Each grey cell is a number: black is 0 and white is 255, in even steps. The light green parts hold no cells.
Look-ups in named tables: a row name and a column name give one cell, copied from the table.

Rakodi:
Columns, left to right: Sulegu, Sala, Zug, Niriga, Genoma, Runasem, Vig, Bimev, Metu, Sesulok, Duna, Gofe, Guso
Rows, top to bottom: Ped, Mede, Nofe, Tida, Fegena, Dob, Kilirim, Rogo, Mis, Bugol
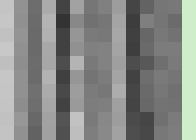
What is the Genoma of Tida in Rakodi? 65
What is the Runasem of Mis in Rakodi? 194
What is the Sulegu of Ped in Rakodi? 196
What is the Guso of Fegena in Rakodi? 122
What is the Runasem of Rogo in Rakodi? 154
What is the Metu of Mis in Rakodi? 157
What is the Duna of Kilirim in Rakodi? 106
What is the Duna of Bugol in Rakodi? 72
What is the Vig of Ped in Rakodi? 118
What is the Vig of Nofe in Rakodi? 122
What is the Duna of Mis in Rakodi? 70
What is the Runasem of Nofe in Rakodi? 150
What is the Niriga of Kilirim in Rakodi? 171
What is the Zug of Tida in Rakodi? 106
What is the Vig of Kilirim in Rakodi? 123
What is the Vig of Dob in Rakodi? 116

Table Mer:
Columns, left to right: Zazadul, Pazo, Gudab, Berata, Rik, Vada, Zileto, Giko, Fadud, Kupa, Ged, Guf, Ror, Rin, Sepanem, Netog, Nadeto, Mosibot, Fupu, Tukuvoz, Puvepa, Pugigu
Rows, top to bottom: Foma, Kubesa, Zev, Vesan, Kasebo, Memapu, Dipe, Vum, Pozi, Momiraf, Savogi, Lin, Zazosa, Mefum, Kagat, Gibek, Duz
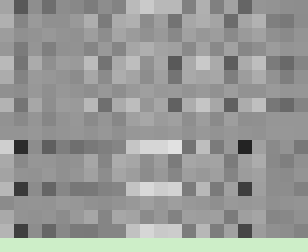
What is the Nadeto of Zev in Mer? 138
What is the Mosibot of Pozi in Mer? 143
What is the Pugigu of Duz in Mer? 131
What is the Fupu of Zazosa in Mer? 161
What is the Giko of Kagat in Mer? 143
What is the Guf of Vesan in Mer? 163
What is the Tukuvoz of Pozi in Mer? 150
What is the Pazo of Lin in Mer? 137
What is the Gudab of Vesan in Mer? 149
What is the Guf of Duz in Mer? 201

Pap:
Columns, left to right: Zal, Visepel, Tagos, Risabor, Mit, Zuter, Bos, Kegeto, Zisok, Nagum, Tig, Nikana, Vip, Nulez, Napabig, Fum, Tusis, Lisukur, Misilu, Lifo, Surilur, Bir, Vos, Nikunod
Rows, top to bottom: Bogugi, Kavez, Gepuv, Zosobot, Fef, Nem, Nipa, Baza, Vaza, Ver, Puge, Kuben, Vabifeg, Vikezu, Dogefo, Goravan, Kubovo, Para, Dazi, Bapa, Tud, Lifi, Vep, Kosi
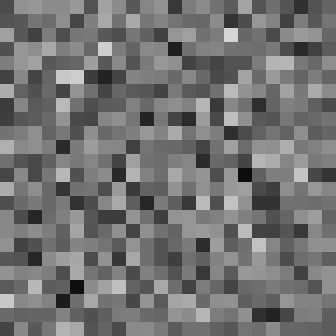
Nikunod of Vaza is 115
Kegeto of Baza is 91
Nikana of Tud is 167
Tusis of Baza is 136
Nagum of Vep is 125
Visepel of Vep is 98
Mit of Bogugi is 139
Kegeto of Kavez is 168
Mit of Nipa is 68
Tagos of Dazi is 39
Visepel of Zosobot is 150
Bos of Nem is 61
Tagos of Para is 81
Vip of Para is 104
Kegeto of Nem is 35
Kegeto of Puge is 135
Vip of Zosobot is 31

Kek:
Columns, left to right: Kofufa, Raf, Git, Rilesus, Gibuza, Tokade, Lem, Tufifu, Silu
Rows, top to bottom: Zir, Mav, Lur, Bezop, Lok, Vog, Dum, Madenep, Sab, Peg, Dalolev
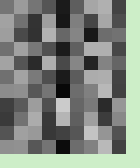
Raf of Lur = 74
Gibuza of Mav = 23
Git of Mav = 51
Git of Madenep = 157
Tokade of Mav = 127
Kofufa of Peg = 84
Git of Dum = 87
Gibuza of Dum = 8
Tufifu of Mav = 167
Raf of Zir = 155
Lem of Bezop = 175
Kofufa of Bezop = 112
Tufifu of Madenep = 42
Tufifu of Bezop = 175
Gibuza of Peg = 65
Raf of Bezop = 161
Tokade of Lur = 133
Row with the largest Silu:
Madenep

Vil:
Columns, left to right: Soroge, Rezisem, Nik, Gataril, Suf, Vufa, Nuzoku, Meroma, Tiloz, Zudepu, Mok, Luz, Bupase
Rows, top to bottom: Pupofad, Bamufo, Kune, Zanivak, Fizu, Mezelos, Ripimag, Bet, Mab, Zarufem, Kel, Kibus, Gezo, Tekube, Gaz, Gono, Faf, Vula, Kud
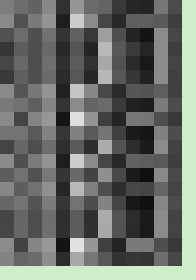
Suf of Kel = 47
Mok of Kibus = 95
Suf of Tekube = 38
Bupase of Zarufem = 77
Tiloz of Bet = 59
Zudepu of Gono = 44
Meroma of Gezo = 143
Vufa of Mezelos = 87
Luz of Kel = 139
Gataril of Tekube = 144
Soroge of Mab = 138
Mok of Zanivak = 37
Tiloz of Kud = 50
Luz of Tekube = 101
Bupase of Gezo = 74
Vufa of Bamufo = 204
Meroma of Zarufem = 116
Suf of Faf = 48
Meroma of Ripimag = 73

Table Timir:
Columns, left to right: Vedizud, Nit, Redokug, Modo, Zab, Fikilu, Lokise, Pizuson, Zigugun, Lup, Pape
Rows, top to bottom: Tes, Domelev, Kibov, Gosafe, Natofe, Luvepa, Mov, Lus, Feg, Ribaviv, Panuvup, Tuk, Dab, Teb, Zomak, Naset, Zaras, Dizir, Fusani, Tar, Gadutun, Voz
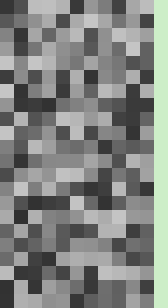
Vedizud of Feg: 81
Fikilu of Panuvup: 108
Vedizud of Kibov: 131
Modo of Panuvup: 159
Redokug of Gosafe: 118
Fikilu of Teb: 80
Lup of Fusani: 72
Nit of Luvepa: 140
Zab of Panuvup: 116
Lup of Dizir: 112
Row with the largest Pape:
Tes

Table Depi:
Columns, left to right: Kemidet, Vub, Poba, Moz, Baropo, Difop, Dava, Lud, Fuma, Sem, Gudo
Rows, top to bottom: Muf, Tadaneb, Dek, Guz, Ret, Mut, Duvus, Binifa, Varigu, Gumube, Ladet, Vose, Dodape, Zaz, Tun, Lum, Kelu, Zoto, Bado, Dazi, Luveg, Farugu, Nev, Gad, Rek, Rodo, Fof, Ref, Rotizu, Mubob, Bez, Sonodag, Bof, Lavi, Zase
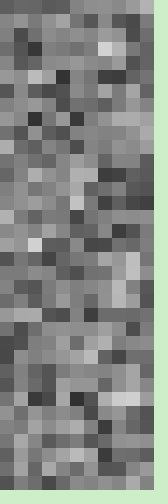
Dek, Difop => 143
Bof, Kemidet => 96
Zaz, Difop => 168
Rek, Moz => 130
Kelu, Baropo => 134
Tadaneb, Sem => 74
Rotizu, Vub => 163
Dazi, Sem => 191
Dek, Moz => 140
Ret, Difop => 151
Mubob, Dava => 73
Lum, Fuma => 142

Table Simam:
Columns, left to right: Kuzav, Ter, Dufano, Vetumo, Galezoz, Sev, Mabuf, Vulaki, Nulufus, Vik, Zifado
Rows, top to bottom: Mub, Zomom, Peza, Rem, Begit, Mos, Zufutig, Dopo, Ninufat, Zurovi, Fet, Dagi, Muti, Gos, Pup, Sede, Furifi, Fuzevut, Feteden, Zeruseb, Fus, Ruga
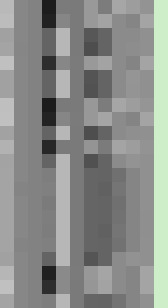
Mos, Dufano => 130
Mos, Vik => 149
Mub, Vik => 157
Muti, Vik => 133
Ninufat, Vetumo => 35
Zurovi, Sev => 122
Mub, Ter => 135
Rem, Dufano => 130
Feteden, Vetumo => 100
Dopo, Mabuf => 152

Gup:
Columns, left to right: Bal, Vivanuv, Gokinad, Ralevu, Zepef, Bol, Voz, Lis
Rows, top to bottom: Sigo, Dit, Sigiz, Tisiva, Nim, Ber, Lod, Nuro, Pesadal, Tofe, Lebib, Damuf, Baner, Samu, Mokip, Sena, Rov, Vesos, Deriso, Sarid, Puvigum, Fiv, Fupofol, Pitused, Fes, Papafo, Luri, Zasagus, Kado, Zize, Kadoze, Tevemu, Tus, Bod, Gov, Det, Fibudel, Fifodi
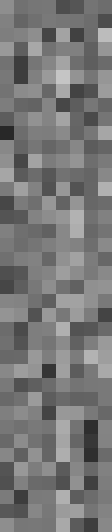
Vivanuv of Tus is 96
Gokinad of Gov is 106
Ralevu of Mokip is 151
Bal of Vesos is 121
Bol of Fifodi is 91
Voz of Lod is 81
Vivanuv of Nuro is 102
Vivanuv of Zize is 140
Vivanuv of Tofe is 109
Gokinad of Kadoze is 121
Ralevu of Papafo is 126

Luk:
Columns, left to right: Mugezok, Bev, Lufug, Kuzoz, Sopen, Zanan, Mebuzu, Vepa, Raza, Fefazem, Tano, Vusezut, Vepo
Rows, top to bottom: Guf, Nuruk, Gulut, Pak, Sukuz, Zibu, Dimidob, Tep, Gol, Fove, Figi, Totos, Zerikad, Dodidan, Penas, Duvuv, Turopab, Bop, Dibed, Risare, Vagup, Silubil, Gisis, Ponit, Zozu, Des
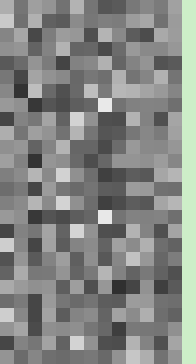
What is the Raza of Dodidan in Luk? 91
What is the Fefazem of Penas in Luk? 93
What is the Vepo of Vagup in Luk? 90
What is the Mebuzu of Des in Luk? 120
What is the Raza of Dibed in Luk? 135
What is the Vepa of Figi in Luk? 74
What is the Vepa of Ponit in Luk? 104
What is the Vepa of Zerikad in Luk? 64
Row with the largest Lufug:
Dimidob

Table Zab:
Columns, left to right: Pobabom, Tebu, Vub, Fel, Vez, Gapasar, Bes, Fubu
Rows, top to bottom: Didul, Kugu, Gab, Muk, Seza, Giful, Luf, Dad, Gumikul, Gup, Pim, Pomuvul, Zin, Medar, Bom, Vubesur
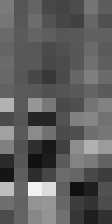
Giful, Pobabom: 104
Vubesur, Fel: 148
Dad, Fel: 120
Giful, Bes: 127
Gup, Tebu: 90
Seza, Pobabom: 107
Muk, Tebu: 89
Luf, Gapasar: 89
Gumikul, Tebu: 86
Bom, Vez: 103
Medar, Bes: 31
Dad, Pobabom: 178

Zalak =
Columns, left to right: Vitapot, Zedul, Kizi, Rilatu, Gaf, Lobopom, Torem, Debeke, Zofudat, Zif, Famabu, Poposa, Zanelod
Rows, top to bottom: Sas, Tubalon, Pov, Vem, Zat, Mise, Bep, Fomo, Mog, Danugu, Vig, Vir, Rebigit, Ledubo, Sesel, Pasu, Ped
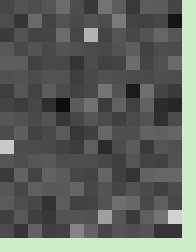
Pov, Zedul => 82
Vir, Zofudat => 62
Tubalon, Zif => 67
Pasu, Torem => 81
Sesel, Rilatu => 50
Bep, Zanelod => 58
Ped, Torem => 99
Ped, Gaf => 65
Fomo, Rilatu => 47
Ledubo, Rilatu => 88
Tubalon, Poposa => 71
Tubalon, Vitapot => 77
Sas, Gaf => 107
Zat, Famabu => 68
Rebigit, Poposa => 102
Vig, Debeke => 43
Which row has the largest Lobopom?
Ped

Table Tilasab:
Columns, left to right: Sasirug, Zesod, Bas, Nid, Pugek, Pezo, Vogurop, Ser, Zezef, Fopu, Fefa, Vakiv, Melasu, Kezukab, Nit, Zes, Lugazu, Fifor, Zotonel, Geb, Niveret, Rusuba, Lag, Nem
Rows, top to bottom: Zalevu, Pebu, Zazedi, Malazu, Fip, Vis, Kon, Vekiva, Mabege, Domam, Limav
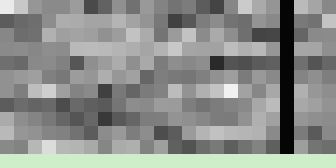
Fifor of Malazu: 176
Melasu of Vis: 121
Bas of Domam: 146
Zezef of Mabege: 89
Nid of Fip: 139
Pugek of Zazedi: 159
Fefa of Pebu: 148
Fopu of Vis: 161

